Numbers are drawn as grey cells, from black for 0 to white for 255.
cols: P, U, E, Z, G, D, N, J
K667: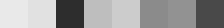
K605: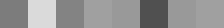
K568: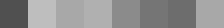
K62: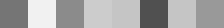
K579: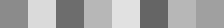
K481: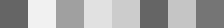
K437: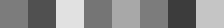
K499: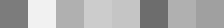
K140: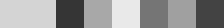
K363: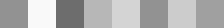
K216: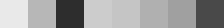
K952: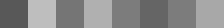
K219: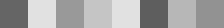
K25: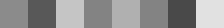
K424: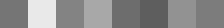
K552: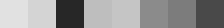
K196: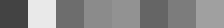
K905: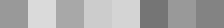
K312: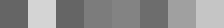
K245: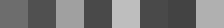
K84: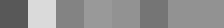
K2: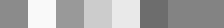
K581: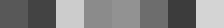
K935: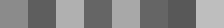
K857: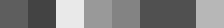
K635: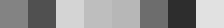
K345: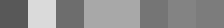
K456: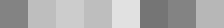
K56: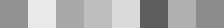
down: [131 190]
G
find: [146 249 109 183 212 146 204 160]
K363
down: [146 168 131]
G
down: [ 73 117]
D
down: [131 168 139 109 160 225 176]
E

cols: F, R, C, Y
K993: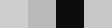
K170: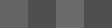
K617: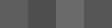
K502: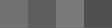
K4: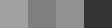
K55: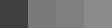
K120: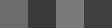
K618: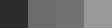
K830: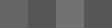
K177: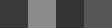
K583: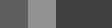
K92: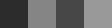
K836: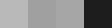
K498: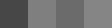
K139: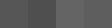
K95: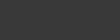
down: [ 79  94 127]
R
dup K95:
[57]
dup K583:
[63]
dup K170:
[79]
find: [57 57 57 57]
K95

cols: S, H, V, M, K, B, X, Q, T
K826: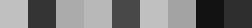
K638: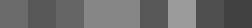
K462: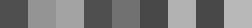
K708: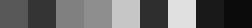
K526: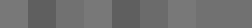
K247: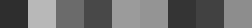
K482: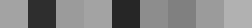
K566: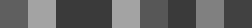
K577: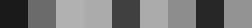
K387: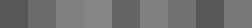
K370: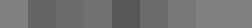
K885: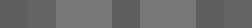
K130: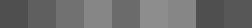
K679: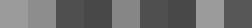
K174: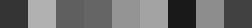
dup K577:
[171]
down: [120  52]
X
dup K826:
[192]
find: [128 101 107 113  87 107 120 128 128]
K370
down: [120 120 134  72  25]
X

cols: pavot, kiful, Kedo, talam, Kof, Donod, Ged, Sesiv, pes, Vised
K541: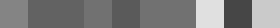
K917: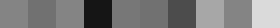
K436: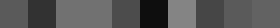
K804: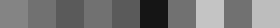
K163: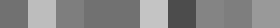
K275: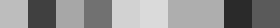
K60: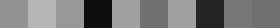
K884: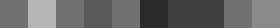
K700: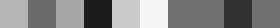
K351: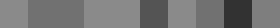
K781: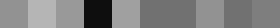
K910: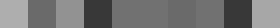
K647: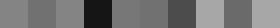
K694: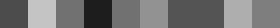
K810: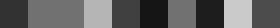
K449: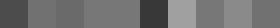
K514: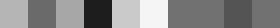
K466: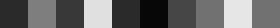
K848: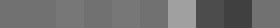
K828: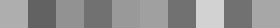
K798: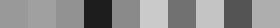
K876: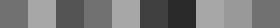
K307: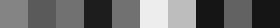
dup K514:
[113]
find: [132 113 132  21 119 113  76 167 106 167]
K647
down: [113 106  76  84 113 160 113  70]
Ged
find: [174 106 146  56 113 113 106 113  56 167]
K910
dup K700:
[113]
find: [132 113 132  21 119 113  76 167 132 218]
K917
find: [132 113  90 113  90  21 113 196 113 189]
K804

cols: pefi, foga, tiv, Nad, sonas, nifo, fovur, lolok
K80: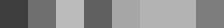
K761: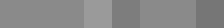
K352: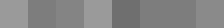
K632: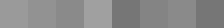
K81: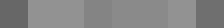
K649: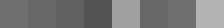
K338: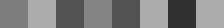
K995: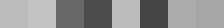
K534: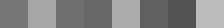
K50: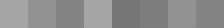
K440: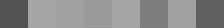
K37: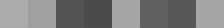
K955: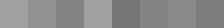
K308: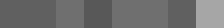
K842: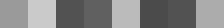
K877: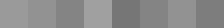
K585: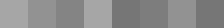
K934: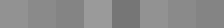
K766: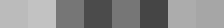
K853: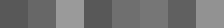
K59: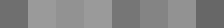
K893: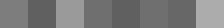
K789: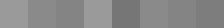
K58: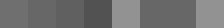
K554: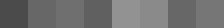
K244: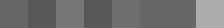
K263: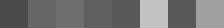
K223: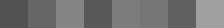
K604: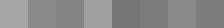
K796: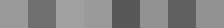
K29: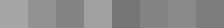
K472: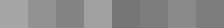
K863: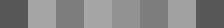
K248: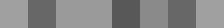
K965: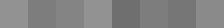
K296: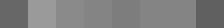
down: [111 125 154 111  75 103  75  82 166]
pefi
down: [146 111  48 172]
fovur
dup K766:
[118]
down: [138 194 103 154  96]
foga
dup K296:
[132]
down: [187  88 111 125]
pefi
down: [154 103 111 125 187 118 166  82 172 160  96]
pefi

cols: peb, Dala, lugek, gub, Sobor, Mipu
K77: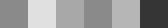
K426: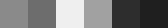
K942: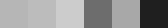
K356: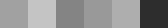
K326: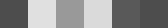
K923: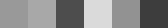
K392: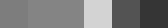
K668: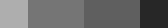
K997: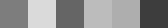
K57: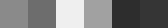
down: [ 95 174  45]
Sobor
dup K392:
[132]
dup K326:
[77]

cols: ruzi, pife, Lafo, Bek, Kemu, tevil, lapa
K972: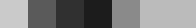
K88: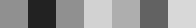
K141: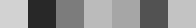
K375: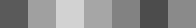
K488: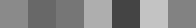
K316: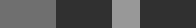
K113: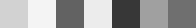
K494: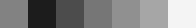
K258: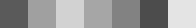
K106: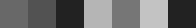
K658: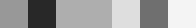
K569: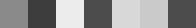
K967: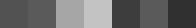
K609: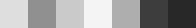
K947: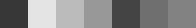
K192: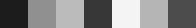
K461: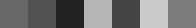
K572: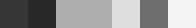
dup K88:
[144]
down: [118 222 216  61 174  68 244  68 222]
Kemu

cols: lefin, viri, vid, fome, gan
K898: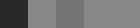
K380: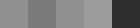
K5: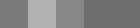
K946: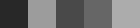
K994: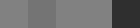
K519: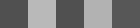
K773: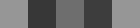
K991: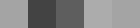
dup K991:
[164]
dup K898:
[135]
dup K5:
[110]
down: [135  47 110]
gan
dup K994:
[129]
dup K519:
[80]
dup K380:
[143]

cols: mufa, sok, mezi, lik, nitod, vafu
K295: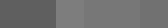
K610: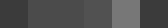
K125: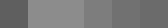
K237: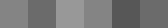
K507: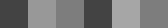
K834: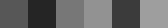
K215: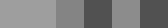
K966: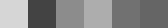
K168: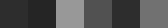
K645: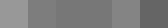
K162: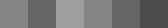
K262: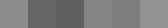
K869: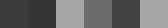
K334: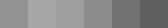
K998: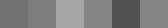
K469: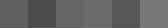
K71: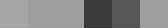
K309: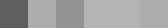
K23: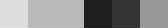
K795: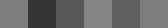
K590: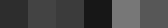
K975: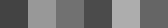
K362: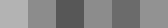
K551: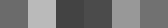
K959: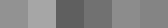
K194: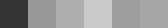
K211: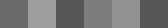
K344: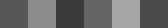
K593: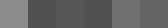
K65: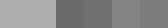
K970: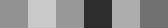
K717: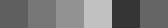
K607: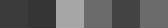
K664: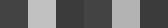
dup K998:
[132]
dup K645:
[119]

